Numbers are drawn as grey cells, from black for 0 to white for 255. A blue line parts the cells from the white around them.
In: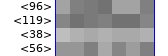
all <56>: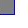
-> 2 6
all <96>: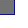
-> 3
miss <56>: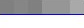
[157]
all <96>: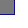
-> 2
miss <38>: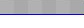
[190]
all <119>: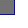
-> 1 4 5
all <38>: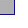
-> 1 3 6

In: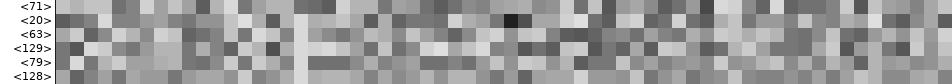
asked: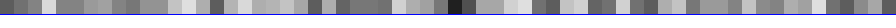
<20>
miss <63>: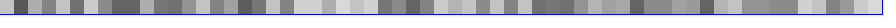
[187]
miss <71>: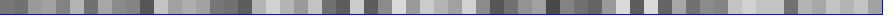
[107]
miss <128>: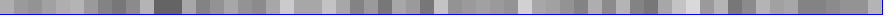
[125]

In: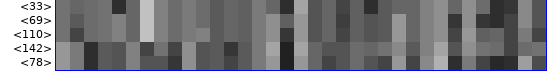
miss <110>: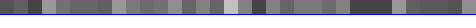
[54]
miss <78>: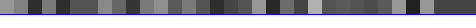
[158]
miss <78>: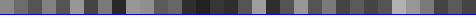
[76]
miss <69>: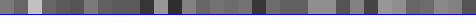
[62]
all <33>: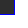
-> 4 16 22 31
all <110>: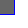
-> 5 12 19 25 31
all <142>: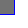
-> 7 23 30 34

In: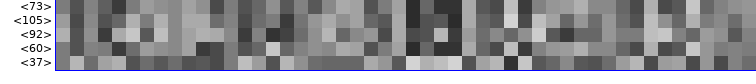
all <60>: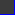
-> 4 10 33
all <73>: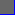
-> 14 26 40 46
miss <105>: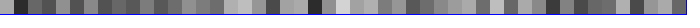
[116]
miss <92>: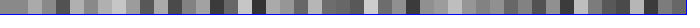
[66]
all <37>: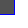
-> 5 9 15 29 38
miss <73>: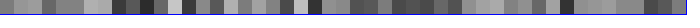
[95]

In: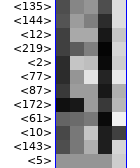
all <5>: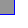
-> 0 1 2 3
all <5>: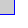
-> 4
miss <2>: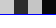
[190]
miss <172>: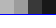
[16]
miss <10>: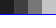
[72]
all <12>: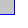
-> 4

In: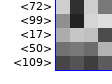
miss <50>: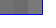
[178]
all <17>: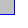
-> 2
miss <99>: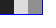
[213]
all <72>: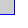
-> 0 2

